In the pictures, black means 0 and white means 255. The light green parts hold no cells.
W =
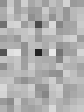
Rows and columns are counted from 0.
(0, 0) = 144
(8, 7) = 171
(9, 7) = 171
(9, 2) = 196
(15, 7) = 216
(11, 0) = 192
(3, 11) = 202
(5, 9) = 202
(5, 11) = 156
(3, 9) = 164
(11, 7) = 205
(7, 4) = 183
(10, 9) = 206
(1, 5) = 157
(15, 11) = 200
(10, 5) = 166
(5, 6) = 174
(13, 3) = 185
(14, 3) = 159
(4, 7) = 206
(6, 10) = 172
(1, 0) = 173
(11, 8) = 162
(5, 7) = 176
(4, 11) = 194
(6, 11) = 182
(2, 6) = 186
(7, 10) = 160
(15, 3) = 165
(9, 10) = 177
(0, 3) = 207
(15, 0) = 178
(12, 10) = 164
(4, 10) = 169
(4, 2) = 192
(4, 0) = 193

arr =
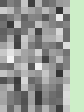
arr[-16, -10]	89
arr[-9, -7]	164
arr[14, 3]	81
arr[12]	[158, 186, 69, 190, 135, 99, 145, 131, 106, 208]
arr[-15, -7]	181
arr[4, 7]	157
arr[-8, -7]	162
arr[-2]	[163, 125, 108, 81, 158, 58, 125, 106, 111, 215]
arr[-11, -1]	108
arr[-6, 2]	137
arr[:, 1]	[128, 186, 122, 57, 115, 169, 191, 227, 243, 107, 170, 113, 186, 125, 125, 106]
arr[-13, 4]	112
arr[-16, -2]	153
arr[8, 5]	159
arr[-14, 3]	99
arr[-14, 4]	133
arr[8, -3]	137
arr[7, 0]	200
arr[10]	[195, 170, 137, 182, 161, 150, 197, 157, 52, 190]
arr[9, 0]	117
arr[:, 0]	[89, 204, 98, 114, 96, 104, 162, 200, 176, 117, 195, 81, 158, 167, 163, 186]
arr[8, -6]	140
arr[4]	[96, 115, 95, 117, 176, 68, 161, 157, 215, 108]
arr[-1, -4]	180
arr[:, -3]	[117, 153, 131, 132, 157, 175, 123, 158, 137, 151, 157, 145, 131, 110, 106, 133]
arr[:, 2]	[112, 131, 150, 200, 95, 72, 66, 197, 144, 180, 137, 59, 69, 106, 108, 164]
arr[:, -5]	[181, 143, 130, 193, 68, 108, 102, 207, 159, 240, 150, 121, 99, 57, 58, 111]
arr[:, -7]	[197, 181, 99, 112, 117, 201, 193, 164, 162, 201, 182, 214, 190, 87, 81, 89]

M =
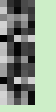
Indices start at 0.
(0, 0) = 152
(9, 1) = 56
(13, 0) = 212
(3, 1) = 144
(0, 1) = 47
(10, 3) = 85
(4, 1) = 87
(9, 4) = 72
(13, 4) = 12
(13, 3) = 138
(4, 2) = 4
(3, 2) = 65
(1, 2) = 7
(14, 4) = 14
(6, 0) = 193
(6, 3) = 67
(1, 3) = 72
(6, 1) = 73
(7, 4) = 58
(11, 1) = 47

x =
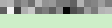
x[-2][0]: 173
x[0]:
[173, 179, 120, 143, 112, 187, 146, 152, 119, 118, 97, 179, 125, 133, 156, 126]
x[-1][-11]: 109
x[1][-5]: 96
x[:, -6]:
[97, 78]
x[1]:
[95, 242, 60, 175, 198, 109, 124, 94, 139, 5, 78, 96, 155, 123, 179, 185]

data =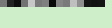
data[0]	120
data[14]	19
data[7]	9
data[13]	17
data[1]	34

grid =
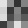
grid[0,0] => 226
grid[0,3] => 130
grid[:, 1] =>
[144, 56, 76, 129]
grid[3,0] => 60
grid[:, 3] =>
[130, 59, 89, 140]

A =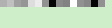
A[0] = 177
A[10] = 254
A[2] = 160
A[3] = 149
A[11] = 145

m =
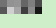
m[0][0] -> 114
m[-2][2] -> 149
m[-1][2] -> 165
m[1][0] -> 87
